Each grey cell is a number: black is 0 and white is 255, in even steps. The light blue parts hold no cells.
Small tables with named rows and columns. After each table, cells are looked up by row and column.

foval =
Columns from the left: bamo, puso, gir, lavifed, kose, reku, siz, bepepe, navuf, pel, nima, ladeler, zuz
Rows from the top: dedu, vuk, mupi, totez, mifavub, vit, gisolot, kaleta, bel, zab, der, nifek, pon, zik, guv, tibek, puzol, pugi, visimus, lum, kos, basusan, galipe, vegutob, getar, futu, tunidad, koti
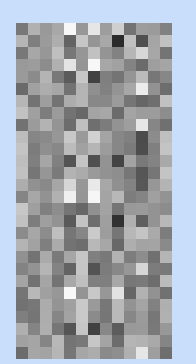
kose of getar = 163
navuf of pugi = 118
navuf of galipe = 226
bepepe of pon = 146
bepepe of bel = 124
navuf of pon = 142
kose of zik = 214
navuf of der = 135
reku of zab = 154
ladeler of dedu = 155
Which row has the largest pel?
vuk

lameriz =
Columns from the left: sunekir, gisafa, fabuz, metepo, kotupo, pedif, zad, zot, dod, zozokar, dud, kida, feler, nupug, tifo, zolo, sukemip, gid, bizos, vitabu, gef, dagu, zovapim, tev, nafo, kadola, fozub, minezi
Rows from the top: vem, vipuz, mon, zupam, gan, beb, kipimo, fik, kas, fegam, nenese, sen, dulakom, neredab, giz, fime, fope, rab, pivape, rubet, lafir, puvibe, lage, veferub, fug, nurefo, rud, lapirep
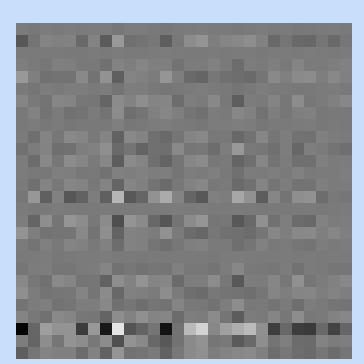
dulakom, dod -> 128
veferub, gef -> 122
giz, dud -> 101
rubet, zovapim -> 123
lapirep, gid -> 131
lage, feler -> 141
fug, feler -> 134
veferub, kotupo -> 117
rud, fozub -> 124
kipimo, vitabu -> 124
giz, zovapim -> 116

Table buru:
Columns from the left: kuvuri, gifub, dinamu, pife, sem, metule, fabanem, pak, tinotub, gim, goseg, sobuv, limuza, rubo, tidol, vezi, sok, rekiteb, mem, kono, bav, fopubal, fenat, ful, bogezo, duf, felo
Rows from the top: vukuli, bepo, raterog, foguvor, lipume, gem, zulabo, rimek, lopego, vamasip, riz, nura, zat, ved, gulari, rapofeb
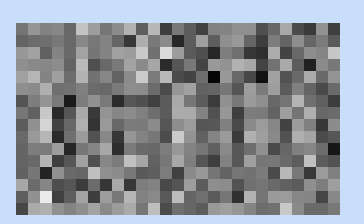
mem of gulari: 49
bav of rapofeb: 109
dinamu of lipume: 132
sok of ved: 142
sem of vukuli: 104
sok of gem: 100
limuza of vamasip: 76
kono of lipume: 71
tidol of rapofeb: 102
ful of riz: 128
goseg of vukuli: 94
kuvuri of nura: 100
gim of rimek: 140
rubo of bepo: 39
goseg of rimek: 128
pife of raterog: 132
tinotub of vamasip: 55
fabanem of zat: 192
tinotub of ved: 169
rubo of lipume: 75
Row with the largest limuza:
raterog

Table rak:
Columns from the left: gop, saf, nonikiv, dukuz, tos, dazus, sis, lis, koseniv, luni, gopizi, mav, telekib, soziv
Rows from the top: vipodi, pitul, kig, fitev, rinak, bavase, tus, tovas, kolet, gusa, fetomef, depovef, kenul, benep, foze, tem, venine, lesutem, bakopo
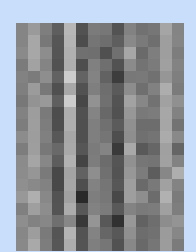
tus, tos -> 205
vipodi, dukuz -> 94
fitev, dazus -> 78
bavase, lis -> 110
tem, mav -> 124
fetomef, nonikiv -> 120
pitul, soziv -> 133
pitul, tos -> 180
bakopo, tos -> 173

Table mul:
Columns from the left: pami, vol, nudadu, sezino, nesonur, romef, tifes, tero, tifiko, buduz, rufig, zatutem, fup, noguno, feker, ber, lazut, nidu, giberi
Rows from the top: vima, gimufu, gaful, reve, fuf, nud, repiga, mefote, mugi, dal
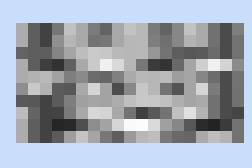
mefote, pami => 188
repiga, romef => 160
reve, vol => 94
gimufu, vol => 94
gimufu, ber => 170
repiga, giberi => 113
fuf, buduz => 170
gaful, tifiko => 185
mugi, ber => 43
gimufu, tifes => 115
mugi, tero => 163
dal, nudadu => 66
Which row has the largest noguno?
mefote

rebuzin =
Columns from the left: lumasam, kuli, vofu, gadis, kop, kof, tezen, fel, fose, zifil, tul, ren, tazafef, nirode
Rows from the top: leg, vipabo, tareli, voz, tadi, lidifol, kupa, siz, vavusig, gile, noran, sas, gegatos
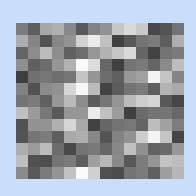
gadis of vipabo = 134
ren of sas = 149
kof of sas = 95
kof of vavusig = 169
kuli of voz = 96
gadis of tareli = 142
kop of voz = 177
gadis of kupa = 151
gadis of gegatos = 148
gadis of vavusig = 176
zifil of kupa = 187
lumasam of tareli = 100
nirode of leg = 115
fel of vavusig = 102
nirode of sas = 189
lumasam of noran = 174
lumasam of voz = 143
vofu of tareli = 188
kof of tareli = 110

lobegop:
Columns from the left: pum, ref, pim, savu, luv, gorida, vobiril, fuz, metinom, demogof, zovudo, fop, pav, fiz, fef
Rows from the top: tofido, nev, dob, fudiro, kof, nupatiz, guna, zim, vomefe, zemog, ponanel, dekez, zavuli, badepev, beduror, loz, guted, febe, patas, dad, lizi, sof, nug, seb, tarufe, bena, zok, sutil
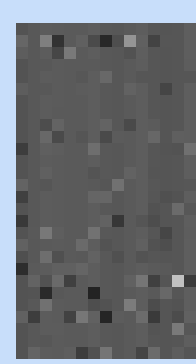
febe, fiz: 86
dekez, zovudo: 93
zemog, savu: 74
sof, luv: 64
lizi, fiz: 86
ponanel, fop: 86
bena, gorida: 90
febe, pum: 83
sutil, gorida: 61
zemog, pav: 85
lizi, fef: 94
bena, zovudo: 93

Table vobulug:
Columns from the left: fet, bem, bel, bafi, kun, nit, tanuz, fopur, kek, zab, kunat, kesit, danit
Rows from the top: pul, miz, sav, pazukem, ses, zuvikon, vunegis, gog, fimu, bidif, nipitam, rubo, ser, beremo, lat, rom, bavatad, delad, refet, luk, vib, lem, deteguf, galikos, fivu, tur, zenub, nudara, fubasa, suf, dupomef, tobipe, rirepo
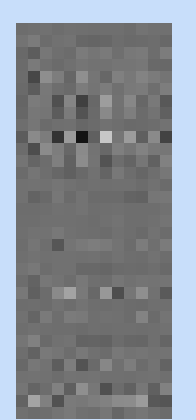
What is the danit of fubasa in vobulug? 99
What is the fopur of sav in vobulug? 122
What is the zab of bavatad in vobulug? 110
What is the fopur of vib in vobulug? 102
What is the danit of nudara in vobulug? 115
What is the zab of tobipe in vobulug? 140
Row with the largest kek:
tobipe

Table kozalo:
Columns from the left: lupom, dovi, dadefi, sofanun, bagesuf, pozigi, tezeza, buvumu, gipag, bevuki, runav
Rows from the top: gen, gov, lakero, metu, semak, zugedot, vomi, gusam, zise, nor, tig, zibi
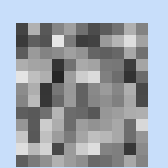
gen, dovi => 177
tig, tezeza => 222
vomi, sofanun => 105
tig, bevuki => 55
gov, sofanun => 230
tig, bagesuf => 155
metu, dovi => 164
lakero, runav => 112
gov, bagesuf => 123
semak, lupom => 228
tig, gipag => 127
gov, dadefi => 83
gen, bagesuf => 159

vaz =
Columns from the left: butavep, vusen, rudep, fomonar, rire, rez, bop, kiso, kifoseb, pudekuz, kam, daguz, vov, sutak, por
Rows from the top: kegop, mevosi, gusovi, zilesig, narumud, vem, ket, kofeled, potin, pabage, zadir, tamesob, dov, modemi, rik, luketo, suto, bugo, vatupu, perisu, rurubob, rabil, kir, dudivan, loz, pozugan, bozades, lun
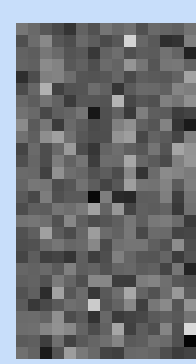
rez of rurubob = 94
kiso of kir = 89
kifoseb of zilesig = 100
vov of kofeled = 91
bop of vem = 109
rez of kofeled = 117
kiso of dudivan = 84
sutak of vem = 133
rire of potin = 106
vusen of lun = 99
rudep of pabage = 142
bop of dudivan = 203
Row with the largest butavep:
potin

